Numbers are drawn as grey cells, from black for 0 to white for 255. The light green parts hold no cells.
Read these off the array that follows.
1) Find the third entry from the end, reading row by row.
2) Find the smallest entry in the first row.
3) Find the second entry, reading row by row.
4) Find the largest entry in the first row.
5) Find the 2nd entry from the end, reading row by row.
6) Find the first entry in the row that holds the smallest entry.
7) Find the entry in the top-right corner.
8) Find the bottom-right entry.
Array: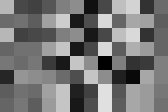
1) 167
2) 16
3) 72
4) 211
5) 155
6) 119
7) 107
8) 113

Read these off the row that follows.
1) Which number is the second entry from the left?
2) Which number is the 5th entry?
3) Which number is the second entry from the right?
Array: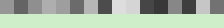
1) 100
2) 158
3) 198

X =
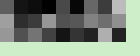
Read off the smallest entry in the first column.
95
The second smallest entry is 7
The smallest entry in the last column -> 34
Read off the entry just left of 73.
1
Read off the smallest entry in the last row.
20
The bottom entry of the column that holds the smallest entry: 66
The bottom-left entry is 151
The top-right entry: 188

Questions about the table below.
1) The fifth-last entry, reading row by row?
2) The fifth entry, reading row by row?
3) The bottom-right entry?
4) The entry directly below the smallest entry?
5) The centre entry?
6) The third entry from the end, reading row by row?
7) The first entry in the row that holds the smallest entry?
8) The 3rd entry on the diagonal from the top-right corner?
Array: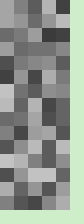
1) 128
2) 65
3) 173
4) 114
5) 180
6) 71
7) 107
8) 157

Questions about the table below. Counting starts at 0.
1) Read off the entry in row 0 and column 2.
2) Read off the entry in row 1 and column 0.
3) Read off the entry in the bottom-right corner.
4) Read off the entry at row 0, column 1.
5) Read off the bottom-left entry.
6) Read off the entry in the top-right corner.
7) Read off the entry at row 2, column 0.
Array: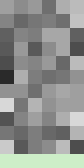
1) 153
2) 132
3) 77
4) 140
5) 202
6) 187
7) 96

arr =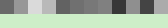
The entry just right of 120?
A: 128
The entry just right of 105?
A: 151
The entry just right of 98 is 112

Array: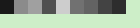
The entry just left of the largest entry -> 80
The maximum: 205

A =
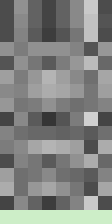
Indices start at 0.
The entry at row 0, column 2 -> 98
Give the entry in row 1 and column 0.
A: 76
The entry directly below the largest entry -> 90
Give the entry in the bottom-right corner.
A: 76
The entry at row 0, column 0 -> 76
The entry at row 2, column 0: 76
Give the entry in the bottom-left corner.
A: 68
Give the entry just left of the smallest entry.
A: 90
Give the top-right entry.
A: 76
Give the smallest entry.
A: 53
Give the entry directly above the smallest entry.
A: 145
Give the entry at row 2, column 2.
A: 90
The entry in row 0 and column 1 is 145
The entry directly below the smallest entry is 104
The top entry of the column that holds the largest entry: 201
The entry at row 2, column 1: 131
